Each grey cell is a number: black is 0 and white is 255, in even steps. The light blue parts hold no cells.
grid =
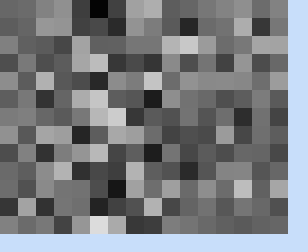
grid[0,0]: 103
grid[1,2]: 151
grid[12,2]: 120
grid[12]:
[129, 107, 120, 67, 150, 220, 170, 56, 61, 125, 116, 105, 96, 90, 98, 102]
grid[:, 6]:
[65, 42, 97, 55, 140, 93, 204, 168, 69, 62, 22, 65, 170]
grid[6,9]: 81
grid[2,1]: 96
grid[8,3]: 125
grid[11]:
[54, 163, 50, 117, 111, 35, 65, 81, 178, 71, 100, 114, 87, 117, 104, 80]
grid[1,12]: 114
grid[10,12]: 108
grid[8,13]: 103
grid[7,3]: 158
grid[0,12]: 131
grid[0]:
[103, 107, 130, 144, 62, 4, 65, 161, 174, 93, 102, 119, 131, 143, 108, 130]
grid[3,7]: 74
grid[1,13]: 173
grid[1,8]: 124
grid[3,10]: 78
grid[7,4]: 37
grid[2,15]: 163
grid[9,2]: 140
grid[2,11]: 155
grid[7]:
[145, 88, 165, 158, 37, 93, 168, 158, 108, 67, 79, 74, 155, 71, 111, 93]
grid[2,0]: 128
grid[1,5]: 73
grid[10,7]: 161
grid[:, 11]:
[119, 107, 155, 116, 137, 105, 84, 74, 91, 85, 142, 114, 105]
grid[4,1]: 92
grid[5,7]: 86

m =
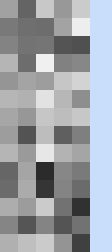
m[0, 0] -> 161
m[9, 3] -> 135
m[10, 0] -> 107
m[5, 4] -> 142
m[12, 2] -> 132
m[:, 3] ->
[152, 163, 84, 129, 198, 183, 189, 95, 179, 135, 132, 114, 84, 148]
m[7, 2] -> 189
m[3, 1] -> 109
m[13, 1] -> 191
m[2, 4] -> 80
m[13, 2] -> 203
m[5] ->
[182, 177, 226, 183, 142]
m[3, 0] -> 181
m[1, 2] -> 109
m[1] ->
[121, 111, 109, 163, 238]
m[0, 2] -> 200
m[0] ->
[161, 100, 200, 152, 203]
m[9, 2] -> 43

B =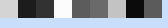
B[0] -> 212
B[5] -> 106
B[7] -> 11

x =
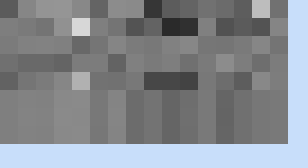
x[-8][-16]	91
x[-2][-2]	119
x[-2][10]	111
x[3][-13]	100
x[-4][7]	120
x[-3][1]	130
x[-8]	[91, 134, 148, 149, 136, 100, 140, 138, 54, 92, 100, 113, 107, 93, 189, 113]
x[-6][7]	123
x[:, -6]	[100, 48, 135, 112, 67, 110, 111, 110]
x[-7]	[126, 122, 116, 145, 215, 127, 116, 83, 99, 42, 48, 128, 82, 91, 83, 133]
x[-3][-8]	115
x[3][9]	126
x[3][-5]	122
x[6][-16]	127
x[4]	[98, 117, 123, 134, 177, 114, 113, 120, 71, 71, 67, 120, 109, 93, 136, 125]
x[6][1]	131
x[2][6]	133
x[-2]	[127, 131, 130, 138, 137, 120, 133, 108, 115, 101, 111, 121, 100, 112, 119, 121]
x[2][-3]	122
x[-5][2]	105
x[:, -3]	[93, 91, 122, 125, 93, 112, 112, 112]
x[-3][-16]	127
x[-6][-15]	129
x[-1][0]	127
